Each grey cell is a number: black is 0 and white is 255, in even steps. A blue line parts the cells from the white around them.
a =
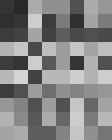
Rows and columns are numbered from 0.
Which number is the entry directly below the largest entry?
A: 80
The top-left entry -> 53
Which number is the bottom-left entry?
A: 164
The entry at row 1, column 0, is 47
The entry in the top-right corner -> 150
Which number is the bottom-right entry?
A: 117
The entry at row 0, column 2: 171
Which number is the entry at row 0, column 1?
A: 40
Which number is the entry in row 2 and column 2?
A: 164
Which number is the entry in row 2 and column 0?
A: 60
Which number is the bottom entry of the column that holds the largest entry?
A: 171
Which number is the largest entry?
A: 213

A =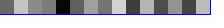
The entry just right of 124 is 7
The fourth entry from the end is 77
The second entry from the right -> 69
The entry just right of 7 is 96

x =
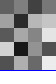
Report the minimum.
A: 24
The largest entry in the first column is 210
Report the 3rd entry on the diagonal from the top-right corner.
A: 168
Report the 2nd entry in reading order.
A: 127
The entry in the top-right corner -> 119
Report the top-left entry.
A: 97

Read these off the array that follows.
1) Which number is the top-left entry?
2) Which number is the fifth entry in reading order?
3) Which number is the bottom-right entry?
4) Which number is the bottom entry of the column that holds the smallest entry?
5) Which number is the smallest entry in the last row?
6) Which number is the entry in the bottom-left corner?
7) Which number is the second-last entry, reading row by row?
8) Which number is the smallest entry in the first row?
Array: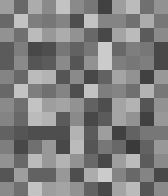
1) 158
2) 195
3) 138
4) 187
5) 72
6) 138
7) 85
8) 65

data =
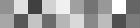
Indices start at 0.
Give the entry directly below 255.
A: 80
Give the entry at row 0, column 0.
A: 145
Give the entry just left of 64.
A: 225
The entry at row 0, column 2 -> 64
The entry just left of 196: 87
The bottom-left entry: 167

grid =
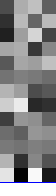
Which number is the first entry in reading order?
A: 76
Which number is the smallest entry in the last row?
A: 4
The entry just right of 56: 135
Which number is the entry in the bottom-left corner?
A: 228
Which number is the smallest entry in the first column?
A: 32
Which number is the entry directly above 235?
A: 158
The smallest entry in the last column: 24
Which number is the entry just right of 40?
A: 48
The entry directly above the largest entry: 135
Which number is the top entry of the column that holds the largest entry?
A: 192
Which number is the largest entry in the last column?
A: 192
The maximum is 249
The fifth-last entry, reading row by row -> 82
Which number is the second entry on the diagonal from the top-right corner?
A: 101
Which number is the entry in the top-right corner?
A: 95
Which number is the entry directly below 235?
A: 150
